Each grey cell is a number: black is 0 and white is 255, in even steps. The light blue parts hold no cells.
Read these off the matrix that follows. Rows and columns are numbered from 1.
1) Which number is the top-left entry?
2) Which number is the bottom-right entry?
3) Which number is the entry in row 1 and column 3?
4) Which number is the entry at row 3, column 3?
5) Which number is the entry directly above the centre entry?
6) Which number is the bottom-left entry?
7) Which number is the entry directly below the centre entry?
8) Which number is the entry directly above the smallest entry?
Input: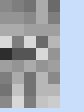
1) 137
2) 204
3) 115
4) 159
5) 216
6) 137
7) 171
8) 216

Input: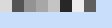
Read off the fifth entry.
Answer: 196
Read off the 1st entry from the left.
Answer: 218
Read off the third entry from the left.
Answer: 147

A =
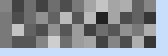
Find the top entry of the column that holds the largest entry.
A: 110
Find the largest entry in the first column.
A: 133
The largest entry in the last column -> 174
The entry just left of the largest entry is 133
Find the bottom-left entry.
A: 121
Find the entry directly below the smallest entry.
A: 110
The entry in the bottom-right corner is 54
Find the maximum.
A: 206
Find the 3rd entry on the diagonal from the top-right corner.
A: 145
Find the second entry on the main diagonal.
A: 77
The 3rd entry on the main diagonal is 98
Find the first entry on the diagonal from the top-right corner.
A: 133
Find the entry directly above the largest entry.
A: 145
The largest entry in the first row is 196

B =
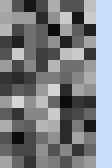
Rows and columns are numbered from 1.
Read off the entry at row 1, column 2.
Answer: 83
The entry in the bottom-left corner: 164
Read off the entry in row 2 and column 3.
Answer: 155
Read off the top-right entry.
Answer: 191
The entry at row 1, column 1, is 173
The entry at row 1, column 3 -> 22
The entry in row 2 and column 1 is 164
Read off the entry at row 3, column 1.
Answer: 182
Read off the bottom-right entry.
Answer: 155
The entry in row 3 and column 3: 112
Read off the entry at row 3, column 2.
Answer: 72

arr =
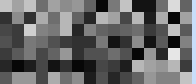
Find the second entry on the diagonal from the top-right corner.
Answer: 7
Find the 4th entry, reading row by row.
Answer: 110
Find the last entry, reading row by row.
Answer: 195
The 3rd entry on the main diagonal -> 207
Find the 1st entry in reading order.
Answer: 195
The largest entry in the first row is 219
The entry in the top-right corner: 99
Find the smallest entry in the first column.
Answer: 38
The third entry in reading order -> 195
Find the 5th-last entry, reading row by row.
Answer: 99
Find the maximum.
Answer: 230
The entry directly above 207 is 49
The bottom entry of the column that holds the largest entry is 130
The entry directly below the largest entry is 183
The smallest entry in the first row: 7
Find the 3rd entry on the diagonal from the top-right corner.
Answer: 81
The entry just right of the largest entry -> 90
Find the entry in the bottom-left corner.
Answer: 90

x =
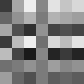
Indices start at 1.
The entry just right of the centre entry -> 216
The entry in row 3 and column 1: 167
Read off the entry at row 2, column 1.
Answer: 102
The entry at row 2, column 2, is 146
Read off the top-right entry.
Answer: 216
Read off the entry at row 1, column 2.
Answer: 167
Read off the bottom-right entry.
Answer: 92
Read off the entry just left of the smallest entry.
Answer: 68
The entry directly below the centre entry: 135
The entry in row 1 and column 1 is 58
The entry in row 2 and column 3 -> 178
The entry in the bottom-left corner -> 158
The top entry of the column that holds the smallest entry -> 238
